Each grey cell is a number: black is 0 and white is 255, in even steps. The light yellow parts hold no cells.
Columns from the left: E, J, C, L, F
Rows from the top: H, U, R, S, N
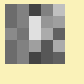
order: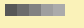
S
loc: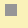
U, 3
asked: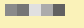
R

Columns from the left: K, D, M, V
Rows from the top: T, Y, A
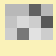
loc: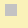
Y, 0
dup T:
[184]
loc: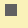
T, 2
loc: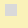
Y, 1
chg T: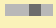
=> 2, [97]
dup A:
[205]
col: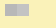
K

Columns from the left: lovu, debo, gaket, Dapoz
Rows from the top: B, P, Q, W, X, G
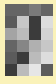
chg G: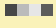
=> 0, [59]
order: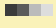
X
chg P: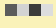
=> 1, [199]
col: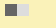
Dapoz
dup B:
[101]
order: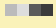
X

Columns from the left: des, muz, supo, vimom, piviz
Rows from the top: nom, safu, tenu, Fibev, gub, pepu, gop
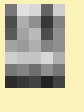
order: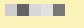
nom
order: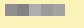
Fibev

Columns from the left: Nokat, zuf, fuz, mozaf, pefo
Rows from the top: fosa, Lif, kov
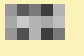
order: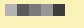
fosa
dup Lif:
[169]
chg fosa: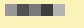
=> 1, [90]
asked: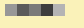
fosa

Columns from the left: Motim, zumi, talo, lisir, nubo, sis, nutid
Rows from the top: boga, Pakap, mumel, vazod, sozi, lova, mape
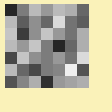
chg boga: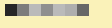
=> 3, [152]
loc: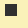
mape, 3
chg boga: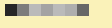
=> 3, [152]
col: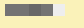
sis
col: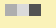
nutid
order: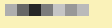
vazod

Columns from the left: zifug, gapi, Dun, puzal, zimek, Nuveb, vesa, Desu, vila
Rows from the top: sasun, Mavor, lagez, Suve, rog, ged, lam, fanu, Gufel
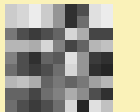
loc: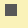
rog, 4
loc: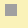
lam, 7
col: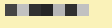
vila
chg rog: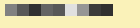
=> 1, [78]

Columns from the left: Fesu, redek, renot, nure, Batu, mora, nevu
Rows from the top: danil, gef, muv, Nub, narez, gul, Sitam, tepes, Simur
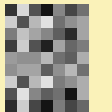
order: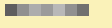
narez
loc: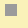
narez, 0

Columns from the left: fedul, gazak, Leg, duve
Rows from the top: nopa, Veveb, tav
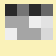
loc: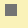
nopa, 1
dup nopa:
[42]
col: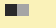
fedul
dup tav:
[165]
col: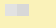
duve
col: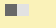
duve
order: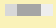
tav

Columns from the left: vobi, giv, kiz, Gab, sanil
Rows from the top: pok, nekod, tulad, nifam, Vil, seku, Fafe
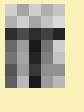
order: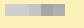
pok
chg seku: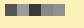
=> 3, [145]
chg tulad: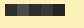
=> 3, [65]
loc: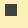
tulad, 3
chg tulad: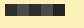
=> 3, [65]

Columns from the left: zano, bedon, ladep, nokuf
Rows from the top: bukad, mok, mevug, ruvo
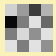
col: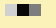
zano
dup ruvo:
[226]
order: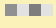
ruvo
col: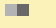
nokuf

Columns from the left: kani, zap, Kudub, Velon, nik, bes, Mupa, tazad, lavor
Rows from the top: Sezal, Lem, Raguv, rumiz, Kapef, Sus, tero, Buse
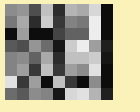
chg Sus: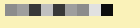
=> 0, [131]
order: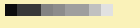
Sus
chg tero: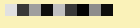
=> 6, [13]
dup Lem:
[120]
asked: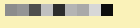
Sezal
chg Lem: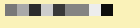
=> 6, [120]
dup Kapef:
[192]

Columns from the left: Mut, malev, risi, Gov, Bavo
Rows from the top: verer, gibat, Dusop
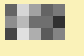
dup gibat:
[111]
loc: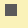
Dusop, 3

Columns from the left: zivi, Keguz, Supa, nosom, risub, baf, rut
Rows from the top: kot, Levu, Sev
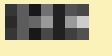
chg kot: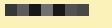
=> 4, [33]
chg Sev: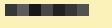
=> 5, [63]
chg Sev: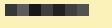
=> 3, [72]
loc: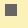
Levu, 2
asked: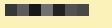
kot
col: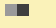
baf
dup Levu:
[154]

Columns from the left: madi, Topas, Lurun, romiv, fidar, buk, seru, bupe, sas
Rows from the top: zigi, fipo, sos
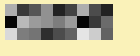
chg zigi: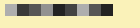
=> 7, [76]
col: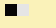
seru
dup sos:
[98]
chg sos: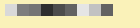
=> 7, [205]

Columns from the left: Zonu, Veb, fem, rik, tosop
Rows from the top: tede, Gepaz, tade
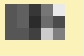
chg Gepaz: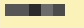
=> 1, [96]
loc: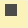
Gepaz, 4
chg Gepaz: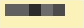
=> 0, [86]
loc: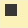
tede, 2

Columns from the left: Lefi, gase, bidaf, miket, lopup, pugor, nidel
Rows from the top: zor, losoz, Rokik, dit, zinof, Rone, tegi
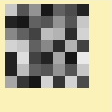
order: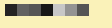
losoz
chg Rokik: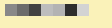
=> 1, [97]
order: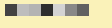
Rokik
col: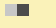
nidel

